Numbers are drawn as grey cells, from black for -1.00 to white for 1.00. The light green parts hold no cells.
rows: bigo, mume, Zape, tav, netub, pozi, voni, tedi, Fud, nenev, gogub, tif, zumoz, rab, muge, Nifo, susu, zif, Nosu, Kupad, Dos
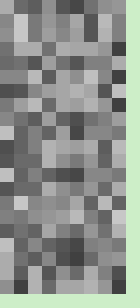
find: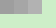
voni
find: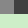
pozi
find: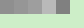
Nifo

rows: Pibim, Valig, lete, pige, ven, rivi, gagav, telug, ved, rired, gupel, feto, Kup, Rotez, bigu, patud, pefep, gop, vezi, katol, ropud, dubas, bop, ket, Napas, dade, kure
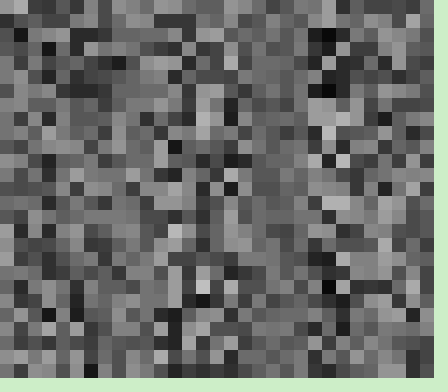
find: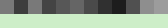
dubas
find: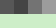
telug
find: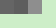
Rotez
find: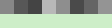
pefep
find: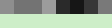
dubas

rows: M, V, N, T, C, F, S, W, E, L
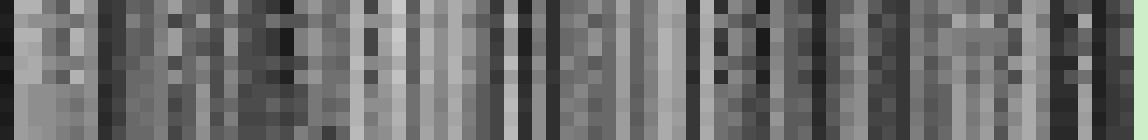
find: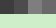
C
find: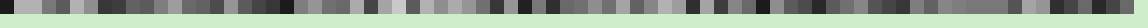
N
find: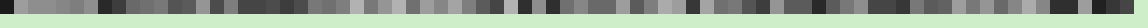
E
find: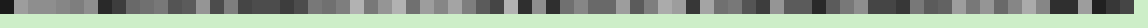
S

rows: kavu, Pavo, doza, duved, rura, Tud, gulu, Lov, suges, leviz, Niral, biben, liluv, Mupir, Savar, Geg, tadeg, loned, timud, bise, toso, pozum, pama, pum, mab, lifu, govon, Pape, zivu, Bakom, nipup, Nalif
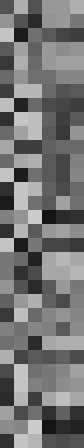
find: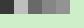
pama
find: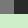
mab
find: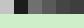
doza
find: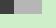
gulu

